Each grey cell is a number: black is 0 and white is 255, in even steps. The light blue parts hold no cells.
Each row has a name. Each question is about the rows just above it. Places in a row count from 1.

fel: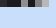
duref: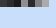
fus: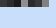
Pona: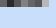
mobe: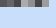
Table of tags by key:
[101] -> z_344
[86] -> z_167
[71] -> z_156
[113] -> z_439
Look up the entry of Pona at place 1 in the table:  z_344
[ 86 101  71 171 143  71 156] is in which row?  mobe
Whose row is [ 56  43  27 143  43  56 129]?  fus
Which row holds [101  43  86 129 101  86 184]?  Pona
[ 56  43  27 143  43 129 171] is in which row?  duref

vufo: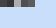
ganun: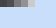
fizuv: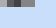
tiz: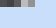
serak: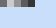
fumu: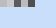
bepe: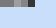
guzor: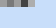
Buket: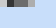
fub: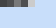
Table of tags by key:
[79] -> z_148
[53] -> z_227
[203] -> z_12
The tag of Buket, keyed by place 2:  z_227
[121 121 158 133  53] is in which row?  bepe
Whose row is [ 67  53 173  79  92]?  vufo
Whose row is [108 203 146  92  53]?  serak
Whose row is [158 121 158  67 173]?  guzor

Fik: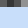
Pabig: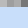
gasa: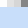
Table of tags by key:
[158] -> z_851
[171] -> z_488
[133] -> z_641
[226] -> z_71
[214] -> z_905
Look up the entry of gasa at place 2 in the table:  z_71
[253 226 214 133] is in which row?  gasa
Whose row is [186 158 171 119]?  Pabig
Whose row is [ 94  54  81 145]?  Fik

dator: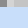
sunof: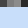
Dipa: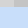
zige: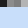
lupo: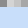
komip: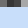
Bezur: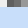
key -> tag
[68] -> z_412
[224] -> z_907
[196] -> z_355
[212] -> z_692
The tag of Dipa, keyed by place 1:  z_692
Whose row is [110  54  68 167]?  komip
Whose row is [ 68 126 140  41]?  sunof
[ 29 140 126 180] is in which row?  zige

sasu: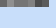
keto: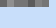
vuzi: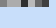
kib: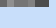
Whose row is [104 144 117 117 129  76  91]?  sasu
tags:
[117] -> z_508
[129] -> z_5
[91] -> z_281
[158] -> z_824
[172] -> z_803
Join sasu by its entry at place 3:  z_508

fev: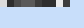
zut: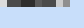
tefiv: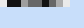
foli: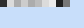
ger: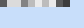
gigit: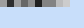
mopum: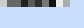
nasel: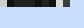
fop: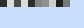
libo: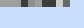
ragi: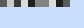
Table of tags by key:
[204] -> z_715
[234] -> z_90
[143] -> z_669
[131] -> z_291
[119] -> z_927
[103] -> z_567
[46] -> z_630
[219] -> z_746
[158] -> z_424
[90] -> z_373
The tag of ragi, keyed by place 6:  z_291
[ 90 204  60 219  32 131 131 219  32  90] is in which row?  ragi
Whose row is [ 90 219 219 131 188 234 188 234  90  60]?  ger
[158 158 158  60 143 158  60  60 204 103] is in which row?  libo
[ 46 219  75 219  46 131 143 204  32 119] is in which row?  fop

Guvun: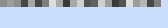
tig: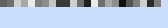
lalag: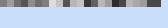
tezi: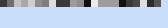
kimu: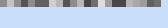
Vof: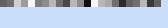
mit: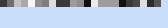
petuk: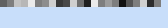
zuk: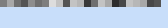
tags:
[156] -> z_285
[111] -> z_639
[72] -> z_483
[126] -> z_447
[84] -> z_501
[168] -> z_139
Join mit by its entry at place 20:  z_483
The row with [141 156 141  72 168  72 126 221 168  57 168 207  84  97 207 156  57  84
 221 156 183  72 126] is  Guvun
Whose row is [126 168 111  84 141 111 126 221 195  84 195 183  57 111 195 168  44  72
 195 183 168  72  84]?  zuk
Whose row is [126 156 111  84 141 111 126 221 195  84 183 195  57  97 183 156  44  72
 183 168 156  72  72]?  lalag
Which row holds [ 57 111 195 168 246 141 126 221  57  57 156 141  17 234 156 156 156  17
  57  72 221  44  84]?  mit

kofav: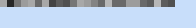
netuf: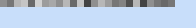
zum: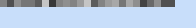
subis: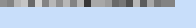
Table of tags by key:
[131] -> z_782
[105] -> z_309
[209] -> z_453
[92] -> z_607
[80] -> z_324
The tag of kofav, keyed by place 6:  z_309
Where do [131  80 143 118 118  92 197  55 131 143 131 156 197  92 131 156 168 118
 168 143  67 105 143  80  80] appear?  zum
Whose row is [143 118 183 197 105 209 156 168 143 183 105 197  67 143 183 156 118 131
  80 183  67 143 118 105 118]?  netuf
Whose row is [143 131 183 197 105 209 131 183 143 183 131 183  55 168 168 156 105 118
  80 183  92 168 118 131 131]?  subis

